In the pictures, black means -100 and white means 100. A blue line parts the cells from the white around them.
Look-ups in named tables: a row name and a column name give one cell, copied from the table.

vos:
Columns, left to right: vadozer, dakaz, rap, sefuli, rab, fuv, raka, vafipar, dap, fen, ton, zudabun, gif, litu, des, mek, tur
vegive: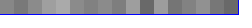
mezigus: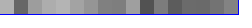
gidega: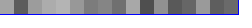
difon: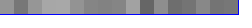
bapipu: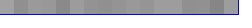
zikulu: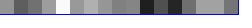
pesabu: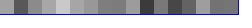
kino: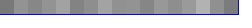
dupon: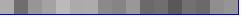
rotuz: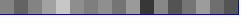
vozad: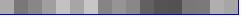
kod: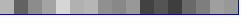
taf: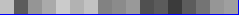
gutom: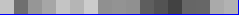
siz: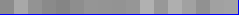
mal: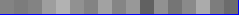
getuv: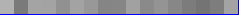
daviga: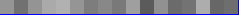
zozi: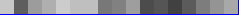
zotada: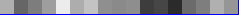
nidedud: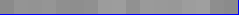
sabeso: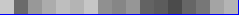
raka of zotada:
53
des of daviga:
36
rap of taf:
17
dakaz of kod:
-23
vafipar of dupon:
8
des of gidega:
21
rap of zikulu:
-11
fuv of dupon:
34
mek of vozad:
37
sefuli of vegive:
25
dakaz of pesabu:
-31
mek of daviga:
-19
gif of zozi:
-49
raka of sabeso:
55
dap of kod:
7

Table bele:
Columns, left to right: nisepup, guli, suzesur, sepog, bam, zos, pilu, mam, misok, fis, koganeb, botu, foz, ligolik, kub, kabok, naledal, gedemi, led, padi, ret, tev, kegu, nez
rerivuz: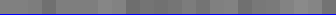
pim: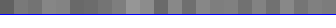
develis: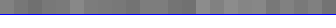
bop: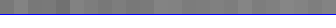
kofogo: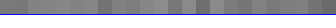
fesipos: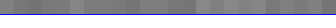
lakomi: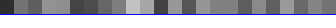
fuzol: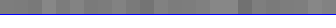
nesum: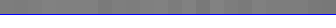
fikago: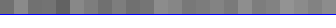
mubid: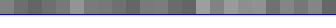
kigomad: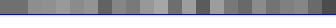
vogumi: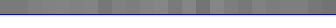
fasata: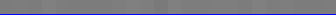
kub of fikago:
-3
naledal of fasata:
-1
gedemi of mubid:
11
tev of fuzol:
-1
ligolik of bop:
-3
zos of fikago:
7
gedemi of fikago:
11
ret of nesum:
-2
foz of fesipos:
-7
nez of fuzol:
2
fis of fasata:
0
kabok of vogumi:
5
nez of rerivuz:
-10
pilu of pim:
-15
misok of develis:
-6

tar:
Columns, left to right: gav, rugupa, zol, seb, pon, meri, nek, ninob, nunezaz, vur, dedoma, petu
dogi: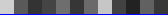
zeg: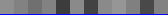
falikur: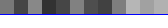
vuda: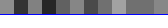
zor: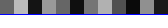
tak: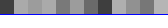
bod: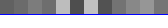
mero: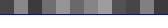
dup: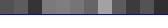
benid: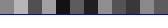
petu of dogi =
-56
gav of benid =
6
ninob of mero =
23
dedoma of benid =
8
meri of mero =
-18
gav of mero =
-45
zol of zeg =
-12
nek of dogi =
-17
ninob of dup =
27
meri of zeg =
8
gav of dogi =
62
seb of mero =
-13
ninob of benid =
12
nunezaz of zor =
-37
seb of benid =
26
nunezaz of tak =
37
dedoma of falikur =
26
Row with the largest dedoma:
falikur

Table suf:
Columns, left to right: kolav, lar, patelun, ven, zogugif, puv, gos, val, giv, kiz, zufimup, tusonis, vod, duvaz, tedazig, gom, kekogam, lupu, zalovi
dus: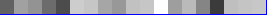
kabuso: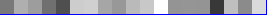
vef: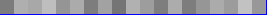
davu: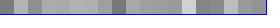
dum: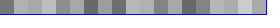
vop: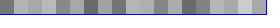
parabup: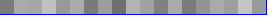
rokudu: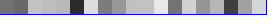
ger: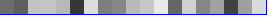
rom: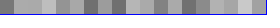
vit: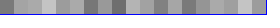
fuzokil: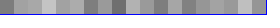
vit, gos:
-7
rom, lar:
34
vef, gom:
34
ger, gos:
73
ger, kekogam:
-49
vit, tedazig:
17
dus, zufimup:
55
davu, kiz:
31

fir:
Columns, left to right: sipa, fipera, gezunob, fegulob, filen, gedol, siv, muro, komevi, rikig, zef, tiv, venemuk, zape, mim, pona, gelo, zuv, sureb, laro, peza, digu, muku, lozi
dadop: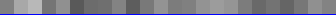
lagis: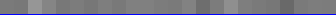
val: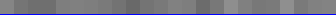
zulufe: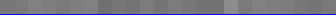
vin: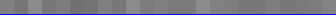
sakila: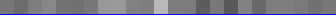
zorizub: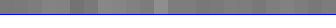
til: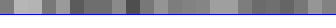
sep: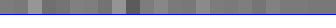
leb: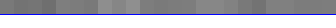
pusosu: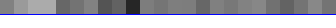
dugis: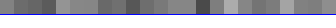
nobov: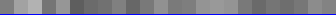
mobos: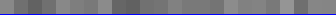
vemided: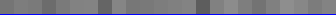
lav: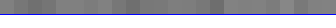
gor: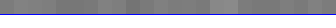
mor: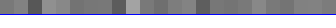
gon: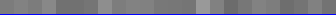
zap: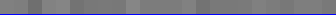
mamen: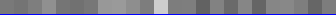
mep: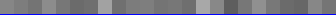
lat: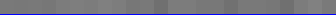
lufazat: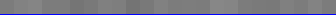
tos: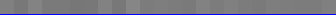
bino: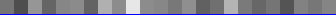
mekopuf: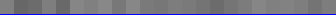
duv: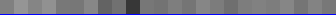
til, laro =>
-13
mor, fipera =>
2
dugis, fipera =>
-15
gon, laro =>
-2
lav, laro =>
-3
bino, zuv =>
-4
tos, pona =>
-3
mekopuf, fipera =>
-19
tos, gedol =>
-7
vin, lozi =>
3
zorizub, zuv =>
-2
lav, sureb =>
1
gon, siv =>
-8
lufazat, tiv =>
1
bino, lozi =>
4
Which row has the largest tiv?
mamen

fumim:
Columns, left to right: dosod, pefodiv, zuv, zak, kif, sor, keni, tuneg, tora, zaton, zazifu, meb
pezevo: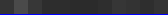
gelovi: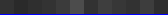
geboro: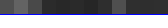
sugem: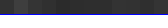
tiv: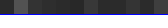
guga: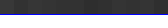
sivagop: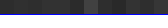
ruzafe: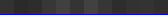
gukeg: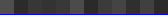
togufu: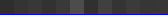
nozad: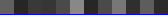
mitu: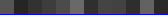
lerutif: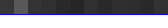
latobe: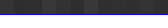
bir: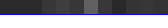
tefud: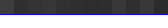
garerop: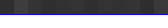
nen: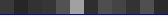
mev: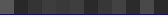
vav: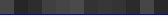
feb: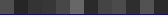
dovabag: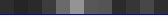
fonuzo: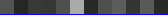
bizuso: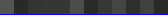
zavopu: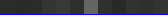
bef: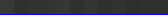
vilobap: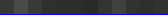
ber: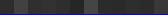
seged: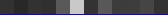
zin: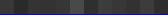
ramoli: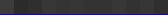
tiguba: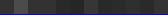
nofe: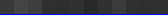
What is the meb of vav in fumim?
-68
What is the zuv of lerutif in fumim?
-60
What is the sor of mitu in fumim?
-18
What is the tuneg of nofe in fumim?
-62
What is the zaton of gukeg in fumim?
-63
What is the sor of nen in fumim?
26
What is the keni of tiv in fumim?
-56
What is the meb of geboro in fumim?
-63
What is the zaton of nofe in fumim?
-62
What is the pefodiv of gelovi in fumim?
-67
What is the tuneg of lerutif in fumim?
-68
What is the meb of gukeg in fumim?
-67
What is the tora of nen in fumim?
-47
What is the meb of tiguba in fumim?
-60
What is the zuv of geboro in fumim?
-43

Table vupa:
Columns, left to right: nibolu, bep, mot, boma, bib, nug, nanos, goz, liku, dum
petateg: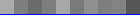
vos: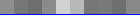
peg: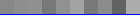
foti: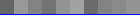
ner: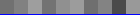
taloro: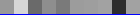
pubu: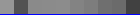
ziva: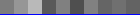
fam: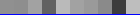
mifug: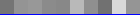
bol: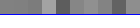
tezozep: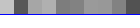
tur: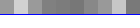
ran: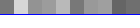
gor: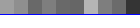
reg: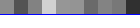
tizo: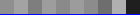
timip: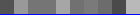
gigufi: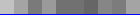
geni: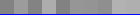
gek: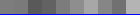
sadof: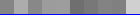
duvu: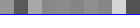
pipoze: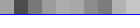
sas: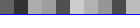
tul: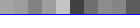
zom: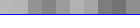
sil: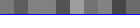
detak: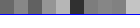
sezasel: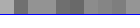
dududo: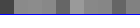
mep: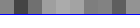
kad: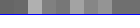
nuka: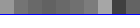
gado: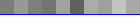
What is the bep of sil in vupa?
-27
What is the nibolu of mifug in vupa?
-8
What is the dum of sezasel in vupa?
17
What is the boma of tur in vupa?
0
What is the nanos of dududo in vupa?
7
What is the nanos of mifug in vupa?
12
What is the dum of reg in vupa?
-62
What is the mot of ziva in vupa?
45
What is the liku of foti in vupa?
8
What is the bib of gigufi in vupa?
-11
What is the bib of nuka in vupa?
-18
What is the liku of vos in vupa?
-13
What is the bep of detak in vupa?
6
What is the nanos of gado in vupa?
34
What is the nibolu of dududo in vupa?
-46
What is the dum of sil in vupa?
-17
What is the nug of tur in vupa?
-7
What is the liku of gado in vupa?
54
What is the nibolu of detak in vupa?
-18
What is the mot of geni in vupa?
3

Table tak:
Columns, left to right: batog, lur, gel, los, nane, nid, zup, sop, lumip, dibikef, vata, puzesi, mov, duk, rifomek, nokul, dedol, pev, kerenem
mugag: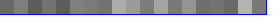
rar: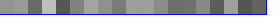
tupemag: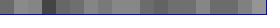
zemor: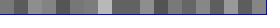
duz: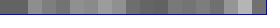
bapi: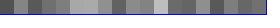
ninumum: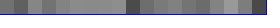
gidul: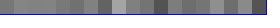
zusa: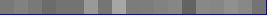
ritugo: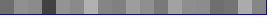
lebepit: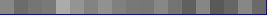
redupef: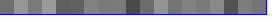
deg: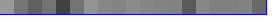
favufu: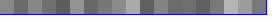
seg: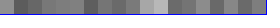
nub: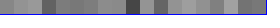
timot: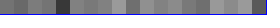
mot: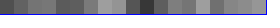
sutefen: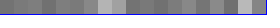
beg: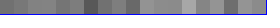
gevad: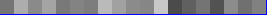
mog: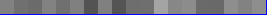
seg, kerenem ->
-1
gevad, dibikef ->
9
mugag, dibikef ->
21
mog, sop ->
0
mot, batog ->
-37
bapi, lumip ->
-23
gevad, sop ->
46
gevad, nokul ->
-36
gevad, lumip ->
26
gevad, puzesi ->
57
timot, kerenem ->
-30
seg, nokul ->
-18
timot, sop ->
1
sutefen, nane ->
-1
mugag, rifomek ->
-13
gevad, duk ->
-25
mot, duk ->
-8
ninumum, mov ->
1
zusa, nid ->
-10

